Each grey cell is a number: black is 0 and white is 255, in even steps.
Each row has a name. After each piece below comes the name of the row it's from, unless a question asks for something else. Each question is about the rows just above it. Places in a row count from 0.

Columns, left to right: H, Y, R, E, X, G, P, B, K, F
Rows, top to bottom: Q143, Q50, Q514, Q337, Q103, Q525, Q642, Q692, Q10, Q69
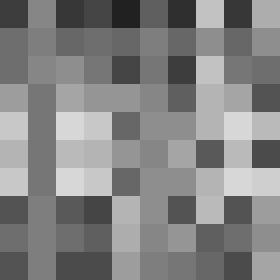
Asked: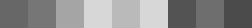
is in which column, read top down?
K
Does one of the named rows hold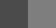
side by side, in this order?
no
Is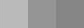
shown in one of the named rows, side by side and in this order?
no
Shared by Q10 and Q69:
[126]

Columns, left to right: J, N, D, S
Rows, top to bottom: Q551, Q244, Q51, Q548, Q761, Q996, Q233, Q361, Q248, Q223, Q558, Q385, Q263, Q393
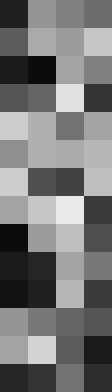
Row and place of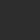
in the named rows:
Q393, 3
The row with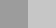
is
Q244
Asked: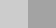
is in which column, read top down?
J
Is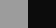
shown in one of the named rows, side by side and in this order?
no

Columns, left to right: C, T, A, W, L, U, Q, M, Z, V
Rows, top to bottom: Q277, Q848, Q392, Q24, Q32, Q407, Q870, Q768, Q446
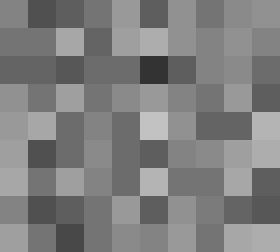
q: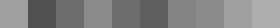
Q407
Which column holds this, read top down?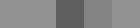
Q
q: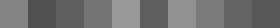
Q768
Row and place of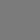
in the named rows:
Q768, 7

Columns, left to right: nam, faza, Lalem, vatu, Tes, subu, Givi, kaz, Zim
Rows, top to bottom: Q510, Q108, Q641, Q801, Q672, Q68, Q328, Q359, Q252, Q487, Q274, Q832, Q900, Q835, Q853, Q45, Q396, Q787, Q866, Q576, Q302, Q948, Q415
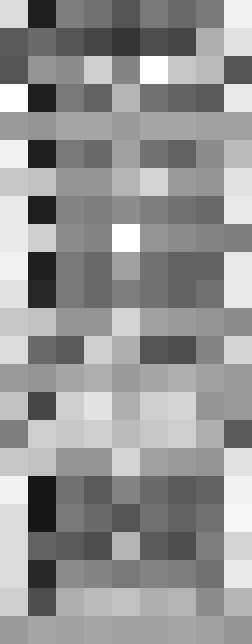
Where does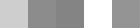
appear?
Q252
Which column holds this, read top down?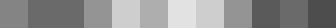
vatu
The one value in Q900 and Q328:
[212]
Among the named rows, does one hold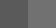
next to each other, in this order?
no

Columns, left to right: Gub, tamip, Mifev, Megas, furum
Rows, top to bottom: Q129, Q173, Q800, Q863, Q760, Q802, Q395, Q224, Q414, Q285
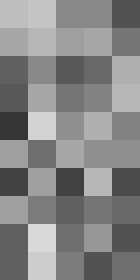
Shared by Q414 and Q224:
[96]
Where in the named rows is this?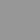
Q414, 3

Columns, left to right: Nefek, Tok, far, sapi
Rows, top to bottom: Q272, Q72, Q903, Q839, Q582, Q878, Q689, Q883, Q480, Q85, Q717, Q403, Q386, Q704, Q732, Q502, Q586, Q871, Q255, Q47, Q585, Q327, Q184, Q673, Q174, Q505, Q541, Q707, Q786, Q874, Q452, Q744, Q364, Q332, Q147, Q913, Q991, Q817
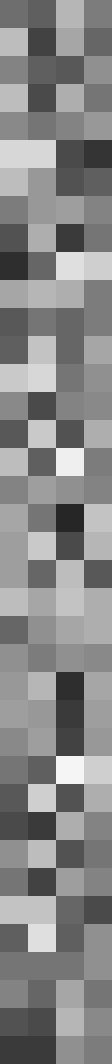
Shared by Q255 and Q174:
[166]
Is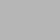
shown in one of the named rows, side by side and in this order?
no
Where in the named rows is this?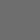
Q272, 0

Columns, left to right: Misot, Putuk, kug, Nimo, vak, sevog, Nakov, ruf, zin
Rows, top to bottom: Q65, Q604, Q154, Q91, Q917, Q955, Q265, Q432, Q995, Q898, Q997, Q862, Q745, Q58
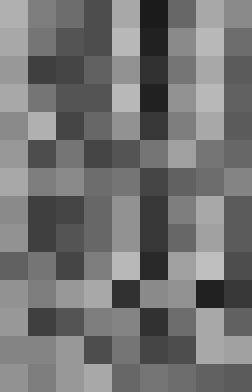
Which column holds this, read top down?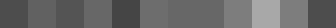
Nimo
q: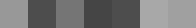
Q745
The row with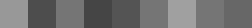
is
Q955
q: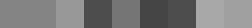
Q745
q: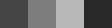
Q898
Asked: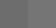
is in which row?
Q265

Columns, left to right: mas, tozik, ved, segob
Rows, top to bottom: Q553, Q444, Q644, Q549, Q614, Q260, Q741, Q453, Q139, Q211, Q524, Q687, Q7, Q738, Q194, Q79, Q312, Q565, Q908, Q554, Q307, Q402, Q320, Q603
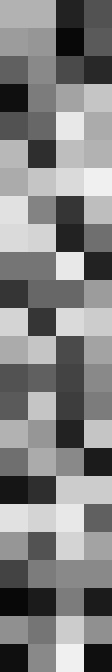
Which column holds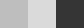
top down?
ved
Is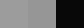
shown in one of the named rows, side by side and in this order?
yes
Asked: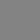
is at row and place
Q453, 1
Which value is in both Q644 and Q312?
[137]
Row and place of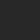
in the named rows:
Q644, 3

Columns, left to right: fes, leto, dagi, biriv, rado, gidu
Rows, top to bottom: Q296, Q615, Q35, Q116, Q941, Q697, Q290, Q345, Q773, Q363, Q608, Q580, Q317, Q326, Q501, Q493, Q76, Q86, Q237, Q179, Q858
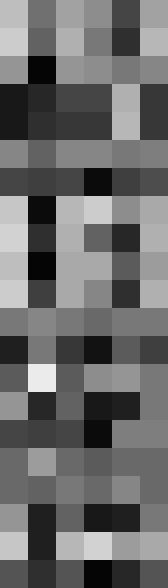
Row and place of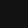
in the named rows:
Q317, 3
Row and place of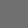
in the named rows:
Q296, 1
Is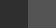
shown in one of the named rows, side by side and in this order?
yes
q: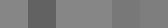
Q697

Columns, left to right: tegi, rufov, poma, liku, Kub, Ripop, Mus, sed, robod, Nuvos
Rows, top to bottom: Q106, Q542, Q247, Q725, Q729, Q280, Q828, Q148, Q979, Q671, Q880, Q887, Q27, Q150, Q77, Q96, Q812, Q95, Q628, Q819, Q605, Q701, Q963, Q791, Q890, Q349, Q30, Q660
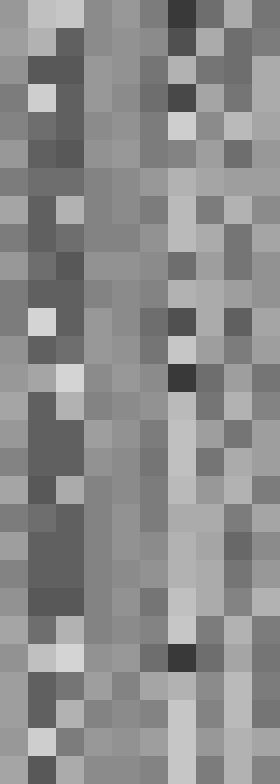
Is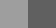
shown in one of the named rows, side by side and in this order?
yes
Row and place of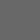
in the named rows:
Q819, 8

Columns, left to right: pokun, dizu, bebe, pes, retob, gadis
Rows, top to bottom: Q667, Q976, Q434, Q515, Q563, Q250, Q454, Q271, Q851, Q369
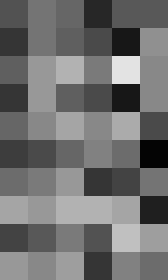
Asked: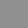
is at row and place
Q976, 5
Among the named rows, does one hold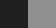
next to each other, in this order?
no
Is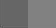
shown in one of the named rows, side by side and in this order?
yes
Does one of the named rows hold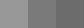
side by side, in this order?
no

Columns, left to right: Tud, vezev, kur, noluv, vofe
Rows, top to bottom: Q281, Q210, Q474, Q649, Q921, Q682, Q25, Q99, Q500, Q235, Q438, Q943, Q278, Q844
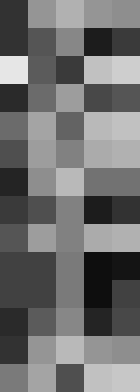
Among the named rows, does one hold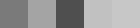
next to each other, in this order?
yes
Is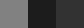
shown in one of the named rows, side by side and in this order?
yes
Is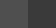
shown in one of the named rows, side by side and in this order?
no
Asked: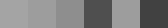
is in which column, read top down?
vezev

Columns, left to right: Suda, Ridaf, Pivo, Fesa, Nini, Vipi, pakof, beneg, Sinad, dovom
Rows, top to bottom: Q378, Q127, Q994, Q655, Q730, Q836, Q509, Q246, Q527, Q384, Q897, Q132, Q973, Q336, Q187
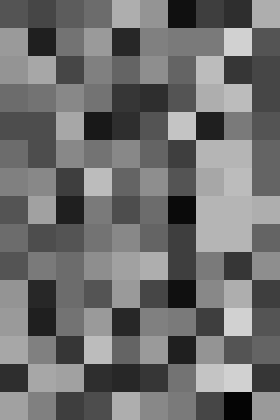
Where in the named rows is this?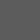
Q378, 2
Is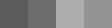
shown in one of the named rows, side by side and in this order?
yes
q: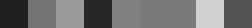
Q127

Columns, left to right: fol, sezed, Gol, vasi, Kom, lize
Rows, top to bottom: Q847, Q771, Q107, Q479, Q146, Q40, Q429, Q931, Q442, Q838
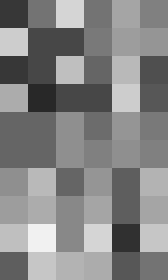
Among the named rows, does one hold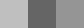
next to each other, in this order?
no
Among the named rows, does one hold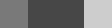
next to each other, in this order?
no
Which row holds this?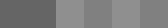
Q40
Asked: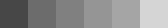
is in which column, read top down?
vasi
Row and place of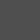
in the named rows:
Q107, 5

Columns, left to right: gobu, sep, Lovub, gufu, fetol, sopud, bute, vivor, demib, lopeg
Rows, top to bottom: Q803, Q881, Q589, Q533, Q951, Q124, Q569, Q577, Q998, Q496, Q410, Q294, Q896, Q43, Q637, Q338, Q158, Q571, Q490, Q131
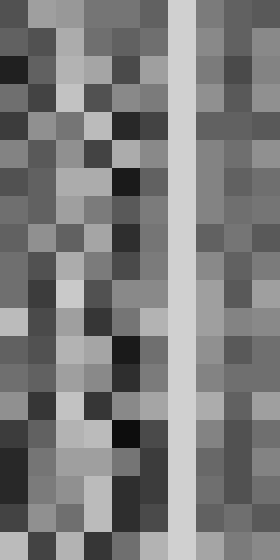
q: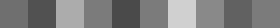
Q496
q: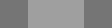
Q158
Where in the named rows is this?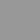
Q803, 2
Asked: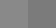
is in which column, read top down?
vivor
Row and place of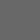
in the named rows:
Q158, 7
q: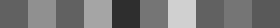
Q998
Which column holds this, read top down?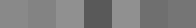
lopeg

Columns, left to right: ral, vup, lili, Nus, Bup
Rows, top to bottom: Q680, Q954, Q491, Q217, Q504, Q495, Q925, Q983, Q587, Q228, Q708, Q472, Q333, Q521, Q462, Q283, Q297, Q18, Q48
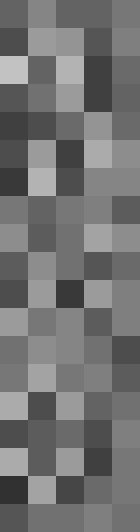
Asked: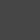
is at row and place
Q18, 2
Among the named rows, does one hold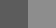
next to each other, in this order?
yes
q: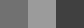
Q217
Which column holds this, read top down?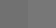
ral
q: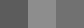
Q228
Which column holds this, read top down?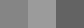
vup

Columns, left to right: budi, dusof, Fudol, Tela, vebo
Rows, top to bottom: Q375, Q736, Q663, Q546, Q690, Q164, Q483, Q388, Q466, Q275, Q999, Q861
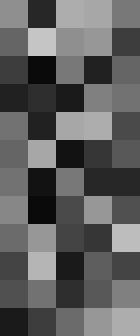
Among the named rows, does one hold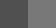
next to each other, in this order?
no
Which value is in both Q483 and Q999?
[114]
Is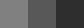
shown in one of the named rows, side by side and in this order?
no
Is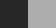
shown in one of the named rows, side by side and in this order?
yes
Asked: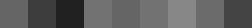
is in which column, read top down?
budi
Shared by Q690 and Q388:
[74]
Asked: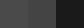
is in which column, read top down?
Fudol

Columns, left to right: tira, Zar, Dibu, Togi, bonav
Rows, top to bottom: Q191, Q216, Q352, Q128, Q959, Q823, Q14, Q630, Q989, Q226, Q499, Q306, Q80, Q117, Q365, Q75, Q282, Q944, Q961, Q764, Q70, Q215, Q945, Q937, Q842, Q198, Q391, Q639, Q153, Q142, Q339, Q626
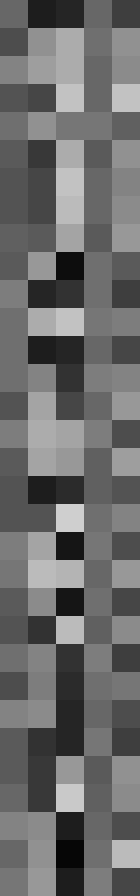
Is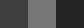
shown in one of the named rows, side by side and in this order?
no
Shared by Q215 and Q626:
[70]
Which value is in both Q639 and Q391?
[90]
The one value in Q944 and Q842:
[43]
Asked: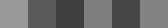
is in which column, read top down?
bonav
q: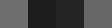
Q80

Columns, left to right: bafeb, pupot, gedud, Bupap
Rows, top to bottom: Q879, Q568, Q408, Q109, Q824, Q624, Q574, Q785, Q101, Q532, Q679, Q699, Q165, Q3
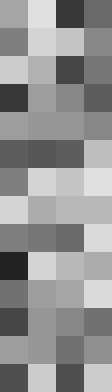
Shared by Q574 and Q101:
[127]
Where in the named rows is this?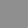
Q165, 3
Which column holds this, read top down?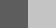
gedud
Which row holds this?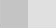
Q574
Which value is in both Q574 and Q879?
[224]
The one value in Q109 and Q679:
[157]
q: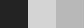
Q532

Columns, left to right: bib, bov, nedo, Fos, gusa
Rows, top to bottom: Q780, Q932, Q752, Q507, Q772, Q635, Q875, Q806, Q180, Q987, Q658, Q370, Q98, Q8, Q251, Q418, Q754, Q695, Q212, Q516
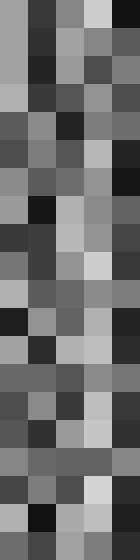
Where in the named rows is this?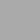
Q212, 2
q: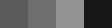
Q875

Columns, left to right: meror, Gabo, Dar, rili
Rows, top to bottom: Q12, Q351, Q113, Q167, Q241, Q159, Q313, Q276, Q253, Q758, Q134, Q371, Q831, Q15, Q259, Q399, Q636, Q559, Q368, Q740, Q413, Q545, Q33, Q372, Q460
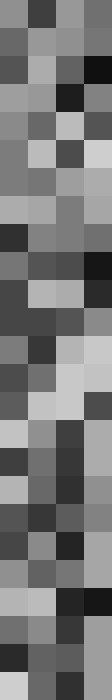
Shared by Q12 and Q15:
[112]
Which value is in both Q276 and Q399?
[172]
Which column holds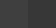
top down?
Dar
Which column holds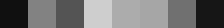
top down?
rili
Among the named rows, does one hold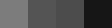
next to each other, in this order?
no

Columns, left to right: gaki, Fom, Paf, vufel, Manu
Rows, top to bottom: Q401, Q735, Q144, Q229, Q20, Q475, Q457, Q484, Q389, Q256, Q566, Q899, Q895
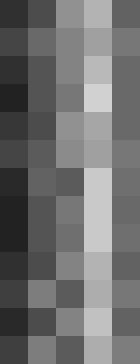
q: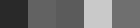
Q457
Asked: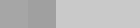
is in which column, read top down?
vufel
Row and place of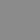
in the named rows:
Q475, 2

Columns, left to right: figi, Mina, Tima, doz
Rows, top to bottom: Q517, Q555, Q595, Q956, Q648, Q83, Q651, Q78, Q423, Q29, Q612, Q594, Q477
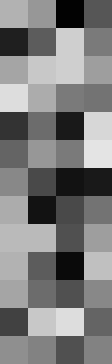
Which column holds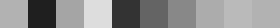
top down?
figi
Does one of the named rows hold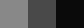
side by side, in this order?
no

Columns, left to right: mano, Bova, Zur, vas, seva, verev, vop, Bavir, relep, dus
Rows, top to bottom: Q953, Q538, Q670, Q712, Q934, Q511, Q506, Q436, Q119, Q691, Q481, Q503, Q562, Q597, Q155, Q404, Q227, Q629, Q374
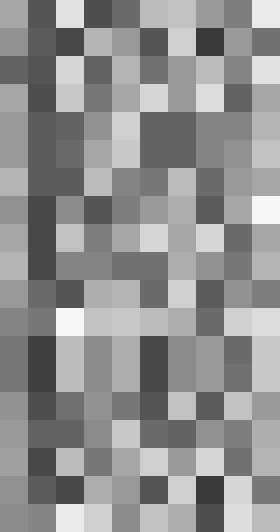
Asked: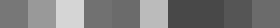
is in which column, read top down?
verev
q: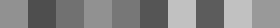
Q155
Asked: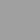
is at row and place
Q227, 0
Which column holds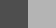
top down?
vas

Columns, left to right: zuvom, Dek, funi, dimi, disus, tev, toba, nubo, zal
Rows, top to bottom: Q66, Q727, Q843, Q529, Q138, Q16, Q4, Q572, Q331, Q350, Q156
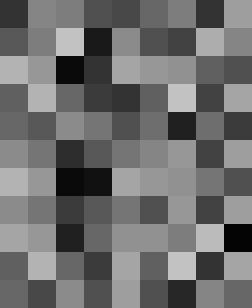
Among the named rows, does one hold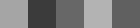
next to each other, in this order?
no
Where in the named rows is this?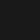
Q727, 3
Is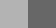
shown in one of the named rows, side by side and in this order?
yes
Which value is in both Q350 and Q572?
[59]

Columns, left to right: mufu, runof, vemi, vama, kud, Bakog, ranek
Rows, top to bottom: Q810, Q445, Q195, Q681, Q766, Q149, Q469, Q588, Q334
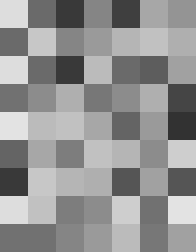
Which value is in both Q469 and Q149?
[181]
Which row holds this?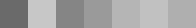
Q445
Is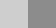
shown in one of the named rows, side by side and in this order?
no
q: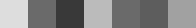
Q195
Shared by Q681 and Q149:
[140]

